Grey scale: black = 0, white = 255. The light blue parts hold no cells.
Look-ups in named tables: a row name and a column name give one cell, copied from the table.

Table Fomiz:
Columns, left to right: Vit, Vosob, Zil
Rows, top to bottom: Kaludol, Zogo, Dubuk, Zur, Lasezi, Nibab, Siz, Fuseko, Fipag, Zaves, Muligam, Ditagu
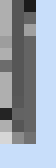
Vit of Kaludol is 175
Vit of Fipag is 175
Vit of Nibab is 108
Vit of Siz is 175
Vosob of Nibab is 86
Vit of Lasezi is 175
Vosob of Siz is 86
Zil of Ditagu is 113
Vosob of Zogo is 86
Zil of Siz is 100
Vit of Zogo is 175
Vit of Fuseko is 175
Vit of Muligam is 175
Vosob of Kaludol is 86
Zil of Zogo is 100
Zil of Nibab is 100

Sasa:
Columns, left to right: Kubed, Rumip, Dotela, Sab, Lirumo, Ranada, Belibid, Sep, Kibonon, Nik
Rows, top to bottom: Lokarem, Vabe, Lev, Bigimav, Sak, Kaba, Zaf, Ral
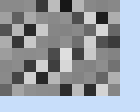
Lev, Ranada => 132
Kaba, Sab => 209
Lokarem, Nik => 136
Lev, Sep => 105
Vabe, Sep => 210
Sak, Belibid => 65
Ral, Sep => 45
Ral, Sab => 140
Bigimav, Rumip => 54
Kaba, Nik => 114
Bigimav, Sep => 206

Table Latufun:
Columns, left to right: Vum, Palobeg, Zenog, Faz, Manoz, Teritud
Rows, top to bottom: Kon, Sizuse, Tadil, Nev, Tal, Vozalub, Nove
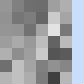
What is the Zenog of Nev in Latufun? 153
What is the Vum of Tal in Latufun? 176
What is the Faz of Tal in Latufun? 202
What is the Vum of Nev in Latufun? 157
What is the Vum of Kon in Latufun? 150
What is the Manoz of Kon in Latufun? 159
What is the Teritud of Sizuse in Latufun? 165
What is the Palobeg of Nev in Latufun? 170
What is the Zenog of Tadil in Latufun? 114
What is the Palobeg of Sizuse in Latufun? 118

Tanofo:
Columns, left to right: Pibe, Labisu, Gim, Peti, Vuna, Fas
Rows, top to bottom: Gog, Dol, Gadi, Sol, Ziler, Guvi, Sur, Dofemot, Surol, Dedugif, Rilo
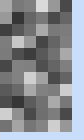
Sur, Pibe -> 117
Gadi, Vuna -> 121
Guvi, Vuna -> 101
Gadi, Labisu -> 88
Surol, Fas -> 120
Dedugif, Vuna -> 125
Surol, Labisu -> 54
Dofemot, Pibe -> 90
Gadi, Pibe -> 63
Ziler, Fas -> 169
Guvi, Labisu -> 130
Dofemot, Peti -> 129
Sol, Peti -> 70
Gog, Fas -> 73
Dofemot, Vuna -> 125
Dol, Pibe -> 153

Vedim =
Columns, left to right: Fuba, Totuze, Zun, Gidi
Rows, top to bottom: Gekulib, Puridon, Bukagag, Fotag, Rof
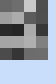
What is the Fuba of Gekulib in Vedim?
103
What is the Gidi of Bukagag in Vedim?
55
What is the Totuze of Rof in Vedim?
53
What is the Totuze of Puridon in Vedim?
172
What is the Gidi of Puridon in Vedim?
79
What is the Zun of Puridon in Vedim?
92
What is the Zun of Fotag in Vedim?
175
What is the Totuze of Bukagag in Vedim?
37
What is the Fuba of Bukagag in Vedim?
41
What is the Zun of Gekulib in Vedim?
201
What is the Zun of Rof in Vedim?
108
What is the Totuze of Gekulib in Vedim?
110
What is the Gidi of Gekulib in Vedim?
78
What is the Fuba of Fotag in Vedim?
164
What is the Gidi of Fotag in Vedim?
128
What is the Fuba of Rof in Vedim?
75
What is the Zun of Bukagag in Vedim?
170
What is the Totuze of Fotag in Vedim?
165
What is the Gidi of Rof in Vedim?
109
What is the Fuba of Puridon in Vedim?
159
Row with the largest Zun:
Gekulib

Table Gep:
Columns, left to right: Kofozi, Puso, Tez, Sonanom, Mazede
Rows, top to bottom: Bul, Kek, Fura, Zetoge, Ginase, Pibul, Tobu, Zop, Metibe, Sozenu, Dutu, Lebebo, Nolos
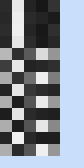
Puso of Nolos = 43
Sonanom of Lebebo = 29
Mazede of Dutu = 136
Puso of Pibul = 232
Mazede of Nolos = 150
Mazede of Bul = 51
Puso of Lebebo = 240
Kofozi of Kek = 40
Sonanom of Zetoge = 26
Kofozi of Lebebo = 36
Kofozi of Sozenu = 29
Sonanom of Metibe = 234
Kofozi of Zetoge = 38
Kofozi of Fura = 44
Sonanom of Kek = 36
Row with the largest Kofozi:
Ginase

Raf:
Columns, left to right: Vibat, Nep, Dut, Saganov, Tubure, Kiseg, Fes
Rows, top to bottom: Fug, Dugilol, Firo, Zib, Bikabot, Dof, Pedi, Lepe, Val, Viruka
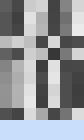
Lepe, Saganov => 66
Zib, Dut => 190
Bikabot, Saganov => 189
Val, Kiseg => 78
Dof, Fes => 72
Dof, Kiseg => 71
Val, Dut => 230
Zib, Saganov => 71
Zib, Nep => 207
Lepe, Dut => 225
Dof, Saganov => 62
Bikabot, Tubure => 55
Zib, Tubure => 216
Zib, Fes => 77
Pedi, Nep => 173
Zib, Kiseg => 71
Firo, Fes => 234

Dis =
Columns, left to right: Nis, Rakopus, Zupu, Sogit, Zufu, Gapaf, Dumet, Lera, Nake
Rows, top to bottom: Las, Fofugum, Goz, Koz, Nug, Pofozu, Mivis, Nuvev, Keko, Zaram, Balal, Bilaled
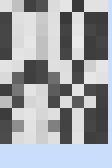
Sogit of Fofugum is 202
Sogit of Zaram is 214
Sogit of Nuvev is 215
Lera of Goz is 70
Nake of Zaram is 60
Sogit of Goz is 198
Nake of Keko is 64
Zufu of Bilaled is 223
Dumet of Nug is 223
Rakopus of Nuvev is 119
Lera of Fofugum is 61
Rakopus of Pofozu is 221
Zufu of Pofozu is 223
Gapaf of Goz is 67
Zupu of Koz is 230
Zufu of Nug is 222

